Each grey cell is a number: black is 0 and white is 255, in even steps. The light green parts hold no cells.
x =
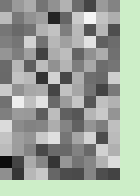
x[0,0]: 119
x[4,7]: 145
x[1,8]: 194
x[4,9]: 112
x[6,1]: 194
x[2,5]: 126
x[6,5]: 71
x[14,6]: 74
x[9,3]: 93
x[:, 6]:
[108, 202, 185, 183, 100, 125, 174, 166, 197, 86, 97, 165, 130, 116, 74]
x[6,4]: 211
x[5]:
[106, 182, 94, 188, 145, 180, 125, 168, 109, 117]
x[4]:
[149, 126, 160, 65, 172, 189, 100, 145, 172, 112]
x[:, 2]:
[172, 146, 115, 210, 160, 94, 185, 167, 191, 153, 130, 148, 132, 171, 183]
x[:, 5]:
[178, 101, 126, 160, 189, 180, 71, 194, 155, 96, 132, 118, 104, 150, 76]
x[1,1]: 120
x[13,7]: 134
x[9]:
[127, 155, 153, 93, 189, 96, 86, 181, 201, 148]
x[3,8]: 96
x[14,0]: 143
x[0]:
[119, 154, 172, 116, 145, 178, 108, 68, 154, 131]
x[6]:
[105, 194, 185, 52, 211, 71, 174, 110, 105, 206]
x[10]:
[219, 139, 130, 133, 173, 132, 97, 148, 126, 191]
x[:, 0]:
[119, 187, 118, 127, 149, 106, 105, 202, 113, 127, 219, 195, 187, 12, 143]
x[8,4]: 105

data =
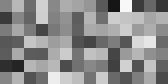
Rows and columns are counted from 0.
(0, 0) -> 132
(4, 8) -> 183
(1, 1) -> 134
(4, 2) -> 92
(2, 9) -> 175
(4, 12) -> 144
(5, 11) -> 82
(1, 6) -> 93
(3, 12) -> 230
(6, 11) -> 126
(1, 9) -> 205
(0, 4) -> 136
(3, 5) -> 171
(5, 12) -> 196
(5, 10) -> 209
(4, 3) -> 90
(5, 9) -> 64
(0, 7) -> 150
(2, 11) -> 155
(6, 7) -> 115
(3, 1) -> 93
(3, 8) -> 104
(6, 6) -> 189
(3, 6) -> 81
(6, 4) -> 237
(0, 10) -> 248

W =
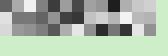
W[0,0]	99
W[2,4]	88
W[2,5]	174
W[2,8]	43
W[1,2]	120
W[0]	[99, 171, 240, 128, 60, 157, 73, 161, 149, 30, 175, 200, 208]
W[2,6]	230
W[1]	[224, 119, 120, 100, 147, 65, 55, 194, 209, 181, 243, 185, 180]

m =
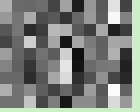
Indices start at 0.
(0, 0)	175
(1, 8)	92
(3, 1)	103
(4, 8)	98
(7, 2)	139
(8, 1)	113
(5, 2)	53
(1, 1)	116
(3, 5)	22
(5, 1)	97
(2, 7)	62
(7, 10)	98
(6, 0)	103
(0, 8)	88
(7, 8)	87
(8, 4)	127
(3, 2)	206
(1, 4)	88
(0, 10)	67
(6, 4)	167
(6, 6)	47
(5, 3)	106
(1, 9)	248
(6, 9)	69
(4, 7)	132
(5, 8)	119
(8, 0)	113

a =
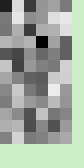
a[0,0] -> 31
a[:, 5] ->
[122, 232, 222, 96, 96, 209, 207, 153, 148, 133, 154, 170]
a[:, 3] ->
[149, 150, 173, 2, 104, 128, 92, 97, 137, 193, 136, 129]
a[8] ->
[124, 190, 154, 137, 187, 148]
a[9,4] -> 118
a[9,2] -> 82
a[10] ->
[175, 182, 77, 136, 82, 154]
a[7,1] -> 201
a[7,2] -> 120
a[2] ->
[117, 175, 59, 173, 177, 222]
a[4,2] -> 143
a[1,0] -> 120

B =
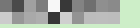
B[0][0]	118
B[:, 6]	[131, 147]
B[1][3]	174
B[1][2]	169
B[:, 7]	[111, 188]
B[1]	[204, 151, 169, 174, 54, 207, 147, 188, 189, 188]
